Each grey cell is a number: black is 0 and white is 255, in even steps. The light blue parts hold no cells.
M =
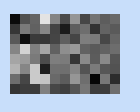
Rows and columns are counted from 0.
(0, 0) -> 11
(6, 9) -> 119
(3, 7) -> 98
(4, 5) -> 123
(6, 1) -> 70
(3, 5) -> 142
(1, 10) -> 90
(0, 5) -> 75
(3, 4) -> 97
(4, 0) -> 165
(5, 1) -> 134
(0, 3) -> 227
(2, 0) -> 89
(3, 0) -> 133
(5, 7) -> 83
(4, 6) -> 54
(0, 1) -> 80
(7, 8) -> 61
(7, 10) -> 110
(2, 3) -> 55
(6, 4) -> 105
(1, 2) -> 97
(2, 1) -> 15
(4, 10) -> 85
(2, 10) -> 101
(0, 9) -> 93

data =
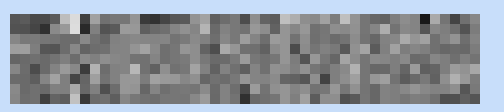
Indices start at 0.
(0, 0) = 85
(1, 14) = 106
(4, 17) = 122
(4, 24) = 119
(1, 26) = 98
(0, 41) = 24
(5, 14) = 97
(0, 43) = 116
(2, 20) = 110
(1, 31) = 118
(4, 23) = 155
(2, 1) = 120
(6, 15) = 153
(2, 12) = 136
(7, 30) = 114
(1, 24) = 152
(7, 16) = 118
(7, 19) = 138
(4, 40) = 106
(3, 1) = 158
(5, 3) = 106
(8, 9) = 112
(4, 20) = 106
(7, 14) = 132
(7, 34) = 145
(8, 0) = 134
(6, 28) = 98
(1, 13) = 95
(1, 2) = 69
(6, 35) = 117
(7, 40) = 148
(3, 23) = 112
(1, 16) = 133
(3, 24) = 111
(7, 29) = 142
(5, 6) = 136
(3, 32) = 121
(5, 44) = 155
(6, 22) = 120

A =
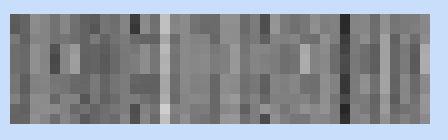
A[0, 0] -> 93
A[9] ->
[102, 97, 139, 141, 137, 129, 105, 113, 100, 110, 118, 124, 78, 129, 115, 206, 128, 133, 122, 124, 104, 134, 140, 96, 125, 147, 136, 117, 130, 145, 136, 146, 124, 39, 131, 121, 102, 155, 103, 114, 119, 148]
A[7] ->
[117, 94, 129, 131, 119, 116, 104, 104, 121, 101, 116, 124, 98, 97, 97, 165, 110, 136, 128, 129, 103, 140, 138, 111, 119, 95, 132, 127, 134, 113, 111, 142, 130, 55, 124, 144, 112, 163, 100, 134, 106, 137]
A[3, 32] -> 109
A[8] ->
[129, 103, 141, 139, 103, 130, 130, 86, 119, 97, 107, 125, 124, 112, 104, 173, 106, 133, 136, 134, 104, 146, 153, 117, 130, 104, 128, 128, 127, 131, 116, 143, 117, 74, 122, 124, 100, 149, 92, 135, 112, 150]
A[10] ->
[100, 101, 144, 133, 109, 133, 119, 90, 102, 112, 106, 133, 81, 134, 106, 190, 121, 141, 120, 115, 107, 149, 151, 111, 126, 75, 144, 126, 118, 118, 134, 133, 125, 48, 129, 135, 105, 144, 113, 128, 117, 138]
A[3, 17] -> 138
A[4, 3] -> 132
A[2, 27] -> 128
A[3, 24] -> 134
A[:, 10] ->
[109, 111, 114, 107, 105, 105, 116, 116, 107, 118, 106]
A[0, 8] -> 92
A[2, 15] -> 166
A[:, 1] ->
[100, 100, 97, 104, 105, 105, 95, 94, 103, 97, 101]
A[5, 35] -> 110
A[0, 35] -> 134
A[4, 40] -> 90
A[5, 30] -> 131
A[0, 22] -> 144
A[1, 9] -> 117
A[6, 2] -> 130
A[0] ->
[93, 100, 141, 133, 114, 135, 113, 96, 92, 116, 109, 132, 62, 138, 111, 192, 131, 139, 116, 108, 107, 144, 144, 107, 124, 78, 148, 122, 113, 119, 141, 127, 129, 42, 132, 134, 108, 144, 116, 123, 124, 136]
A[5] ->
[110, 105, 144, 133, 75, 134, 157, 97, 100, 91, 105, 121, 124, 141, 118, 178, 116, 138, 135, 137, 123, 128, 152, 119, 133, 129, 124, 111, 115, 171, 131, 137, 108, 74, 121, 110, 94, 161, 102, 122, 91, 172]
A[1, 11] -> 132
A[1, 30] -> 144
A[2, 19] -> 131

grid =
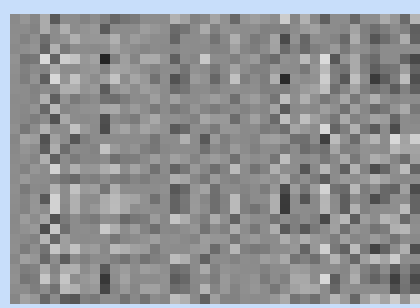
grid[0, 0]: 138
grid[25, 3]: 171
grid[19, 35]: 129
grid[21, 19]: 114
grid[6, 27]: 41
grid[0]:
[138, 150, 134, 171, 89, 140, 140, 130, 140, 127, 102, 116, 122, 140, 140, 139, 178, 161, 129, 136, 165, 145, 104, 149, 158, 149, 140, 204, 133, 178, 136, 95, 140, 140, 104, 140, 140, 171, 150, 106, 180]
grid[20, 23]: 151
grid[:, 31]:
[95, 140, 140, 135, 219, 186, 205, 190, 119, 159, 140, 215, 63, 112, 119, 182, 91, 211, 181, 182, 72, 140, 144, 208, 140, 140, 216, 140, 140]
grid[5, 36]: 94
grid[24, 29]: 128
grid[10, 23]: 140
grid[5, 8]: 152
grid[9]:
[140, 136, 147, 103, 185, 133, 140, 145, 145, 165, 169, 140, 155, 141, 121, 140, 118, 129, 149, 133, 122, 133, 140, 130, 140, 134, 163, 90, 138, 140, 136, 159, 143, 112, 160, 135, 105, 119, 147, 170, 120]
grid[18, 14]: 112
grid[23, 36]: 66
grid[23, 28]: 152
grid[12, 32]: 187
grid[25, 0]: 143
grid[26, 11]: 162
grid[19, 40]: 100
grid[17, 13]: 140
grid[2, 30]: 142
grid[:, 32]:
[140, 140, 132, 154, 86, 125, 128, 110, 136, 143, 118, 100, 187, 165, 136, 139, 140, 114, 139, 140, 159, 161, 125, 121, 179, 140, 93, 103, 180]
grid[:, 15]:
[139, 143, 140, 138, 148, 140, 142, 140, 139, 140, 143, 146, 140, 136, 140, 140, 136, 144, 140, 140, 136, 137, 142, 142, 134, 143, 146, 145, 134]
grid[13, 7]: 136
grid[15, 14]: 112
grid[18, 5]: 140
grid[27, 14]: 161
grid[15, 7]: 149
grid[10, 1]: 135
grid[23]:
[143, 123, 143, 115, 197, 158, 194, 152, 157, 136, 184, 174, 160, 155, 122, 142, 140, 140, 151, 155, 106, 136, 182, 128, 120, 124, 140, 140, 152, 99, 151, 208, 121, 97, 188, 122, 66, 99, 140, 175, 79]
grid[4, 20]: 140
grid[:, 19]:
[136, 171, 143, 140, 200, 140, 146, 140, 147, 133, 167, 140, 88, 112, 147, 135, 118, 163, 135, 140, 125, 114, 157, 155, 97, 170, 140, 180, 97]
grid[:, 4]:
[89, 140, 140, 178, 99, 170, 216, 132, 94, 185, 81, 140, 161, 174, 95, 210, 128, 178, 210, 210, 82, 199, 102, 197, 141, 131, 140, 113, 140]
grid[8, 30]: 144
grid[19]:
[140, 131, 150, 140, 210, 136, 176, 140, 151, 172, 187, 167, 140, 144, 140, 140, 99, 118, 154, 140, 110, 131, 186, 127, 114, 131, 175, 57, 142, 140, 137, 182, 140, 94, 178, 129, 140, 140, 142, 187, 100]
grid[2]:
[141, 130, 144, 110, 140, 146, 176, 149, 151, 151, 176, 140, 156, 147, 140, 140, 100, 140, 140, 143, 114, 136, 175, 140, 121, 130, 164, 74, 146, 102, 142, 140, 132, 104, 173, 129, 85, 109, 129, 173, 98]

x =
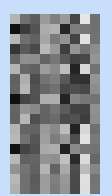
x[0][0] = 179
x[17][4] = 123
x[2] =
[182, 111, 97, 166, 123, 147, 68, 224, 114]
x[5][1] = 103
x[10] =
[98, 183, 79, 99, 106, 75, 81, 61, 141]
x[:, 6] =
[71, 126, 68, 149, 66, 36, 50, 78, 132, 67, 81, 35, 77, 138, 42, 77, 75, 73]
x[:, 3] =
[154, 172, 166, 184, 101, 157, 116, 102, 174, 100, 99, 154, 159, 169, 147, 179, 156, 158]
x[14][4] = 143
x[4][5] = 89
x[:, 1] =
[112, 58, 111, 90, 143, 103, 174, 183, 69, 148, 183, 101, 114, 68, 97, 116, 112, 112]
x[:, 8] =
[112, 112, 114, 141, 148, 115, 149, 141, 115, 144, 141, 111, 122, 114, 103, 134, 116, 117]
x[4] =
[101, 143, 141, 101, 118, 89, 66, 72, 148]
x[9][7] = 67
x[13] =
[18, 68, 81, 169, 174, 34, 138, 116, 114]
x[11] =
[180, 101, 99, 154, 138, 188, 35, 215, 111]
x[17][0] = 175
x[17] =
[175, 112, 94, 158, 123, 148, 73, 223, 117]
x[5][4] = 138
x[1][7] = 118
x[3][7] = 115
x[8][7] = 119
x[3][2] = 73
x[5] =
[180, 103, 97, 157, 138, 189, 36, 215, 115]
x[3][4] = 153
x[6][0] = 97

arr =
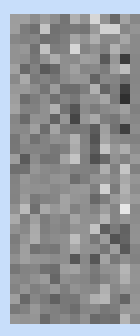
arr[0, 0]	157
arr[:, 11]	[163, 134, 166, 144, 59, 190, 113, 63, 47, 160, 143, 63, 133, 174, 129, 197, 168, 178, 168, 231, 148, 98, 101, 88, 143, 181, 174, 149, 100, 151, 180]
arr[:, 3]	[156, 196, 111, 193, 143, 89, 131, 116, 141, 144, 144, 108, 130, 131, 115, 138, 135, 145, 130, 169, 124, 127, 133, 122, 146, 112, 155, 135, 122, 132, 106]
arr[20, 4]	139
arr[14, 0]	157
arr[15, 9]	175
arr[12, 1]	143
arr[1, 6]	121
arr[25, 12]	147
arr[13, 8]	96
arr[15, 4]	133
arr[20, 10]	133
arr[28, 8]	174
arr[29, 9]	119
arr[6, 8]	99
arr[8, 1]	108
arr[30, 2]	149
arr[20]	[170, 128, 159, 124, 139, 131, 164, 144, 144, 180, 133, 148, 140]
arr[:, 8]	[214, 153, 174, 144, 154, 137, 99, 177, 144, 123, 169, 92, 83, 96, 80, 125, 146, 127, 103, 130, 144, 195, 119, 144, 86, 122, 118, 135, 174, 136, 105]
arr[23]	[130, 159, 113, 122, 118, 143, 167, 145, 144, 118, 158, 88, 133]
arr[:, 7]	[146, 116, 146, 131, 160, 133, 149, 125, 146, 139, 150, 121, 129, 132, 127, 129, 125, 152, 145, 143, 144, 147, 149, 145, 136, 140, 134, 138, 144, 133, 144]
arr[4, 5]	142
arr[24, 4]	139
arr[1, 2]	112
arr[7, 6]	108
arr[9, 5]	114
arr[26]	[138, 133, 145, 155, 102, 143, 137, 134, 118, 132, 143, 174, 148]
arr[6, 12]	134
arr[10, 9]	126
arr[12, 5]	140
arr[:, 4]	[141, 113, 116, 125, 173, 105, 118, 156, 111, 176, 98, 164, 144, 119, 117, 133, 147, 136, 134, 151, 139, 136, 140, 118, 139, 109, 102, 150, 96, 128, 129]
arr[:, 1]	[159, 124, 128, 151, 142, 104, 170, 153, 108, 130, 105, 136, 143, 133, 90, 112, 151, 147, 155, 187, 128, 136, 148, 159, 160, 131, 133, 148, 103, 129, 146]
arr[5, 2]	130
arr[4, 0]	146
